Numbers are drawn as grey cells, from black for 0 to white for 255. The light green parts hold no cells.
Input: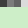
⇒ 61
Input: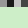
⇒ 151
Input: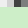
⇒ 239
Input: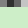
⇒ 128
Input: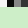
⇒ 245
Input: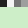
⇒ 32
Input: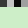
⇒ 55
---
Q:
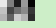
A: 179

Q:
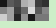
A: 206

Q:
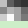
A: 204

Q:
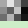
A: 109

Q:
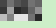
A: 188

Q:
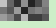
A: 155

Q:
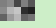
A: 99

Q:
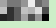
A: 36

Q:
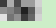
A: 225
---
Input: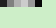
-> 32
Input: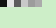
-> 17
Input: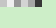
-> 197
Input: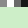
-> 138
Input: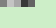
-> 128
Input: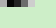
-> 175
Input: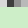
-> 216
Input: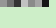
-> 150
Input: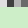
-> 223
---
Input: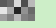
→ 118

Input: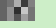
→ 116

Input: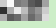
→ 220

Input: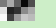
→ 186

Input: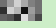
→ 73

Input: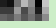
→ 139

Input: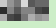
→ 160

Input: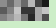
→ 78
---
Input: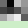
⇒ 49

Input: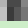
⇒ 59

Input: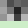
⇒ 119

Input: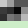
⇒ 46

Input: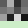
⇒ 133

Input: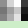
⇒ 159

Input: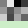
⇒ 84

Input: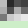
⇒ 79
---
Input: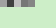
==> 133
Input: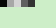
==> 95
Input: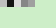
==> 159
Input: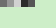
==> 110
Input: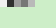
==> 158
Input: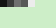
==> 87
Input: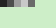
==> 106
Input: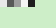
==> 158
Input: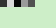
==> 81
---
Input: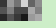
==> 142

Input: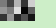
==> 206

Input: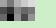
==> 219

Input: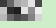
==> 74

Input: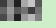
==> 88

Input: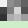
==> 97

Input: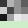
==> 94

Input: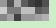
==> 80
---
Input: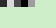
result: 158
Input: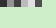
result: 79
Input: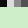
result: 81
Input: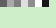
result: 22
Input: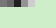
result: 206
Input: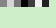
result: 33
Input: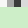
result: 218
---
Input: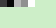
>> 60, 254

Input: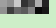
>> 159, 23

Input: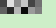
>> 68, 126

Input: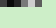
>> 65, 93

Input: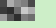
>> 73, 110

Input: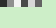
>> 44, 99
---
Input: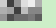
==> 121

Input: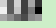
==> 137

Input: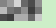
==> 104

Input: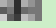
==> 162

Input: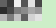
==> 210

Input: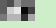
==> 49

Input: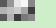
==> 121

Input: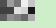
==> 105

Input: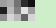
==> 100

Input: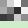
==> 202
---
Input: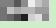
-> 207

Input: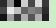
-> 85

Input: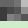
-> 129

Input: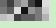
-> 93

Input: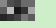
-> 66

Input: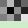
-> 159

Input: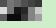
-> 55
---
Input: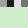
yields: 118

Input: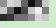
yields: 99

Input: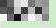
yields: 230

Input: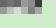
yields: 153

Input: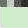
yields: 45

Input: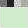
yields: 171

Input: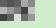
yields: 166

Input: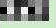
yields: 49
